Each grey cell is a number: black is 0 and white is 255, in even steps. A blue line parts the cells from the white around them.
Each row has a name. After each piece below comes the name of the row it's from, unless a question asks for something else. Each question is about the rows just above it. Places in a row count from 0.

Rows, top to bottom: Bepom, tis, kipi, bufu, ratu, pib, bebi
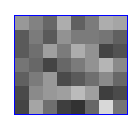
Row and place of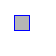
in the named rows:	bufu, 6
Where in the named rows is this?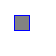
Bepom, 1

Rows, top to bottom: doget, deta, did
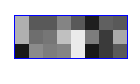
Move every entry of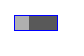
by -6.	[170  83  83]
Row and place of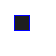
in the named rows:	doget, 5
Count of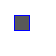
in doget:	4
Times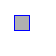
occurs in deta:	1
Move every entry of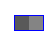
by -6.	[ 83 126]
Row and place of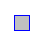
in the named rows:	deta, 3
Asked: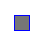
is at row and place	deta, 2

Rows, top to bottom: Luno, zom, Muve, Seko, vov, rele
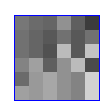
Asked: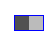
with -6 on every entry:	[ 75 181]
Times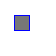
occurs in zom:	0
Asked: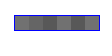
zom

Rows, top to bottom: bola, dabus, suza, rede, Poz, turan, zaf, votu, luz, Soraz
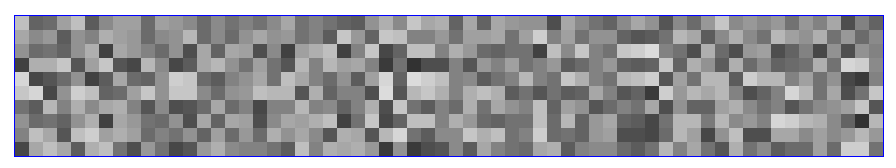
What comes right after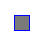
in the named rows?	[183]
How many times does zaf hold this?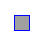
3
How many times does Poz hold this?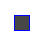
2

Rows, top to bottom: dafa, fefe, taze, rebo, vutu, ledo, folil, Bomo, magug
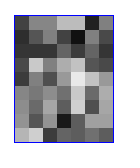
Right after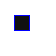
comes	[128]
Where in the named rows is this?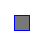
ledo, 1
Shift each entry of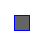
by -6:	[94]
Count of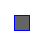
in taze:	2
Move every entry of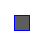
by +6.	[99]

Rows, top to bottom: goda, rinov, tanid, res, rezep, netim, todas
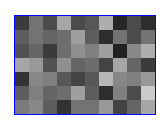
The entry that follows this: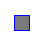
[136]
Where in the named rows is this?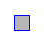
rezep, 6

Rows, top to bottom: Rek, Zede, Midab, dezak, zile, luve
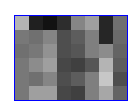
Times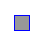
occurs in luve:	0
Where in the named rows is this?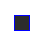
Rek, 3

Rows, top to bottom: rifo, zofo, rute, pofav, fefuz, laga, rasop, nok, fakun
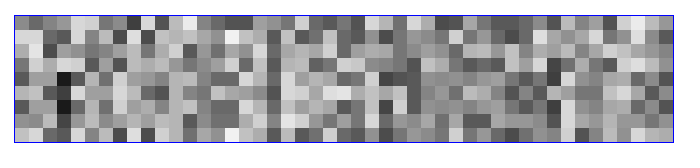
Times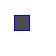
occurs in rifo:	1
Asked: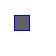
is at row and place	pofav, 21
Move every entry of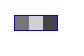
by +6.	[124 214  75]
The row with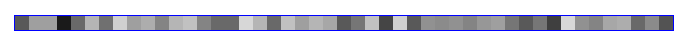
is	rasop
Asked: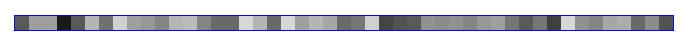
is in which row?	fefuz
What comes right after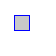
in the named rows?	[139]

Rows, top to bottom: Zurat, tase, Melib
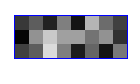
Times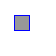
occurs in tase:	0
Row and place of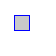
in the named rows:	tase, 2
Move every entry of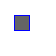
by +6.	[107]
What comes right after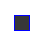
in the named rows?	[93]
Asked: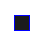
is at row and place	Melib, 4

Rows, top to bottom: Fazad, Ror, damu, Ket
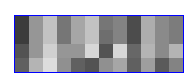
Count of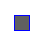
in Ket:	3
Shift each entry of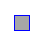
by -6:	[160]
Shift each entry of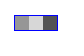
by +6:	[156 221  89]
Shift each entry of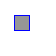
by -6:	[144]
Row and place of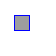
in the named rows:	Ket, 9
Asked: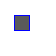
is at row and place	Ket, 10
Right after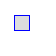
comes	[144]

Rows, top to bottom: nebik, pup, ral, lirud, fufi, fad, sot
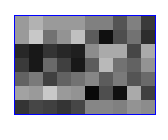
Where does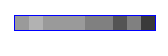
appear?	nebik
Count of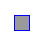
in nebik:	4
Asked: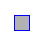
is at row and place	nebik, 1
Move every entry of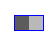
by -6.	[ 86 179]
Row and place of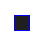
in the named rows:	ral, 4

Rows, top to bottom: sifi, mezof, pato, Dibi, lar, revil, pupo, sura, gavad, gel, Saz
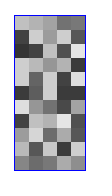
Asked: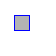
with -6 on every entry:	[173]
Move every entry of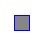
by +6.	[140]
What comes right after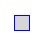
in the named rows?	[108]
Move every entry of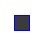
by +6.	[65]
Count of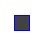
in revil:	0

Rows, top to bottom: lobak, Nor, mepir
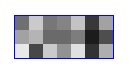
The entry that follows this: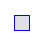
[50]
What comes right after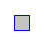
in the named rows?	[56]
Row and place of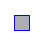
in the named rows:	mepir, 6
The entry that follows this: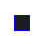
[78]

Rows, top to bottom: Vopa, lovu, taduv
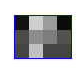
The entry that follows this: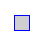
[155]
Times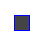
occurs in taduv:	3

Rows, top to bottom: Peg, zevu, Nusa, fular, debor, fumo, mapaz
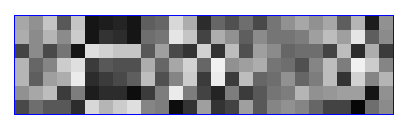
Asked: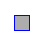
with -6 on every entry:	[167]
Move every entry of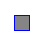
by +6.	[139]
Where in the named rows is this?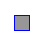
fumo, 22

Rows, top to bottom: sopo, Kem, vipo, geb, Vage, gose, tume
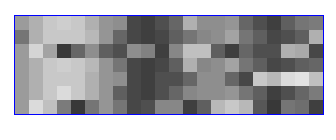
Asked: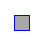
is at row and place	vipo, 20
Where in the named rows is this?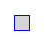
vipo, 1
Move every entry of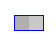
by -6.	[170 194]
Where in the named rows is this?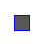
tume, 17
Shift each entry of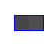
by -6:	[65 73]
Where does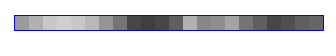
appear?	geb
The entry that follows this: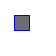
[63]

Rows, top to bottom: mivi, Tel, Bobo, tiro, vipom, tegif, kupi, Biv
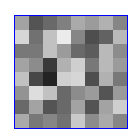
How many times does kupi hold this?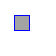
3
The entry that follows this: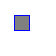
[170]
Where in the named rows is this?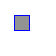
tegif, 0

